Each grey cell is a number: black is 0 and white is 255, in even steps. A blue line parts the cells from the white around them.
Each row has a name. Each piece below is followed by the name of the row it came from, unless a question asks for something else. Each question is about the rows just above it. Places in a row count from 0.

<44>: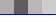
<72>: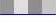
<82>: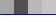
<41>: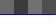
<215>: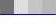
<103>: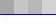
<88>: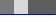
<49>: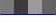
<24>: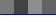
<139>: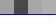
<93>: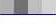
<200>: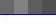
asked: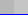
<82>
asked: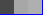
<139>

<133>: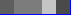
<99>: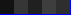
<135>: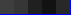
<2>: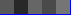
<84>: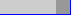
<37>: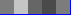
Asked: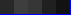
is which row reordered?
<135>
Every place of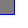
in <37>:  0 4
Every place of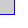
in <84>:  0 1 2 3
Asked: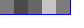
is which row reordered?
<37>
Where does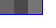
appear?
<2>
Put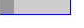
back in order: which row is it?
<84>

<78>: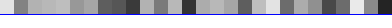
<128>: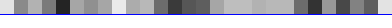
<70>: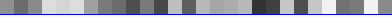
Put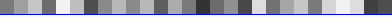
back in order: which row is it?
<70>
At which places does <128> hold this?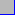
10 19 20
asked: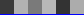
<78>
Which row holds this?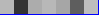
<78>
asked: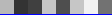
<70>
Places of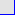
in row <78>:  0 19
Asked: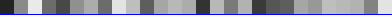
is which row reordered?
<78>

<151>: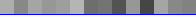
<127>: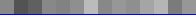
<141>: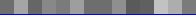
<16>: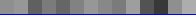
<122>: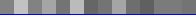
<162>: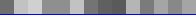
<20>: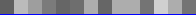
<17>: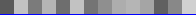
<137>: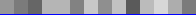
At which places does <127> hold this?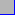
11
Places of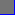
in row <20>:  10 13
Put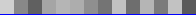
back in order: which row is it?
<17>
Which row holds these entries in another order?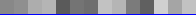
<17>
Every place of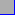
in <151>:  0
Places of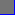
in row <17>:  6
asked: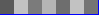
<17>

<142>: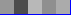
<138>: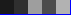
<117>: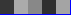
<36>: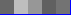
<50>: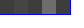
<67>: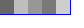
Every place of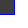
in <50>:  0 2 4
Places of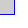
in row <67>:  4

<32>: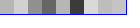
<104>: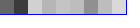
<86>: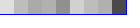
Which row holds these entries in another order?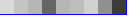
<32>
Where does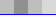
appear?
<104>
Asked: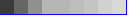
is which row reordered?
<32>
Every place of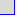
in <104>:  8
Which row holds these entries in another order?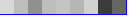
<104>
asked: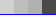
<86>
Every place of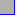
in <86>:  3 7

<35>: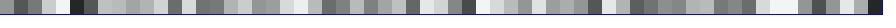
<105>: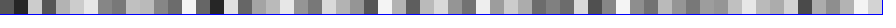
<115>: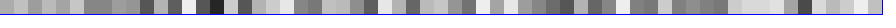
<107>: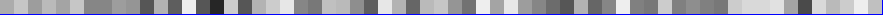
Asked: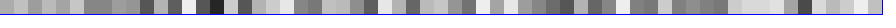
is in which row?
<115>
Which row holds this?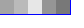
<105>
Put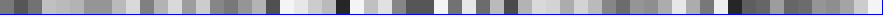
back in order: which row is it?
<105>
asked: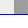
<105>
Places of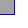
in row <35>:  9 27
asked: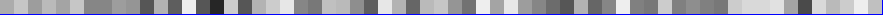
<107>

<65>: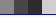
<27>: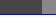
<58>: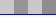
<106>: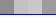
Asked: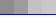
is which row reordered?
<106>
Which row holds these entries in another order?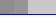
<58>
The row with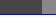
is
<27>
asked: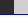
<65>
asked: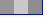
<58>
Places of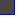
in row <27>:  0 1 2
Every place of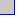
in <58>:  0 2

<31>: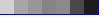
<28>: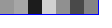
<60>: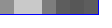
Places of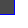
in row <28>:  5
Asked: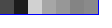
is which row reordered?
<31>
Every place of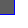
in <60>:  4 6

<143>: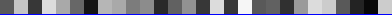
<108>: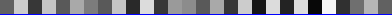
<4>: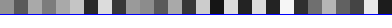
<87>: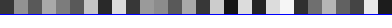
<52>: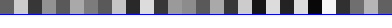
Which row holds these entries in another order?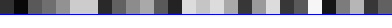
<52>
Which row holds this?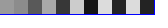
<4>

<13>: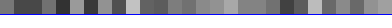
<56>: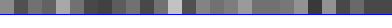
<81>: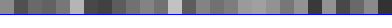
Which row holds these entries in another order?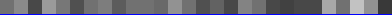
<56>
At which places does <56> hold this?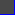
6 10 24 26 27

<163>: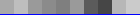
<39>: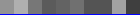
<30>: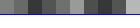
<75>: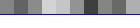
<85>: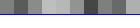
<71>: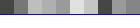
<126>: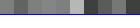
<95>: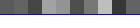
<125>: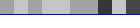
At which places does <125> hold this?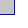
1 3 4 8
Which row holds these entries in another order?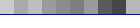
<163>
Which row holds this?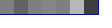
<126>
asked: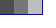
<95>
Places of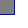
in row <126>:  0 2 4
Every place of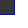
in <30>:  2 7

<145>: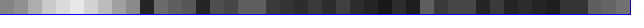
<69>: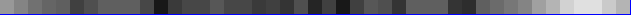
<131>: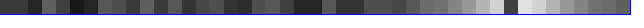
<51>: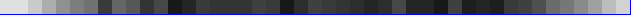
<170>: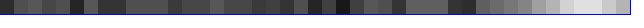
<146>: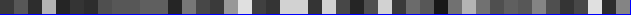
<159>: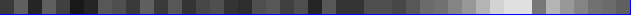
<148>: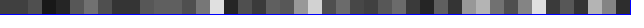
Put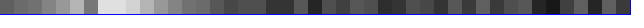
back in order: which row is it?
<159>
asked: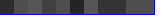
<159>
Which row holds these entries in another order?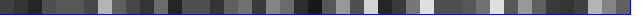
<159>
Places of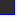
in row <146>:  2 6 43
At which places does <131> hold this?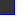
13 16 24 25
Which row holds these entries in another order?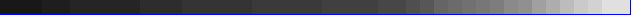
<51>
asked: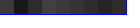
<51>

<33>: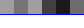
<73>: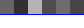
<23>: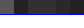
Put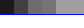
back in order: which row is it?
<33>
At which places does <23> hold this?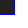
1 5
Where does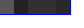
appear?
<23>
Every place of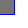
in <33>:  1
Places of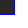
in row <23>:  4
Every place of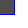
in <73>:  3

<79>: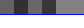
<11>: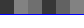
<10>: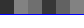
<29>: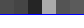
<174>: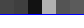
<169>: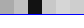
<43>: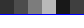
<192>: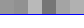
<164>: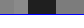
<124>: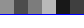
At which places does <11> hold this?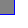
1 5
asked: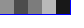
<124>
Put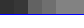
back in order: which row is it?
<10>

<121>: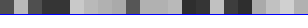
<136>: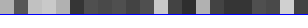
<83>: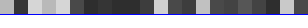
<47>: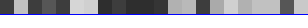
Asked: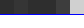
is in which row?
<83>
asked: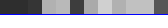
<47>
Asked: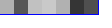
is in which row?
<136>

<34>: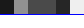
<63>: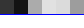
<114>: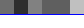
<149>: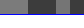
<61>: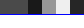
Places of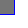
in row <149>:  4
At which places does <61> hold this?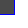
0 1
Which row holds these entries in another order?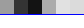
<63>
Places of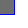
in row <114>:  0
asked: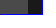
<61>
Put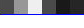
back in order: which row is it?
<61>

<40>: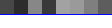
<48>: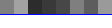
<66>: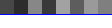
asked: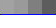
<40>
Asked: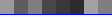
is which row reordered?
<48>
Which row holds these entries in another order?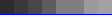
<48>
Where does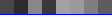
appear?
<40>
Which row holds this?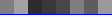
<48>

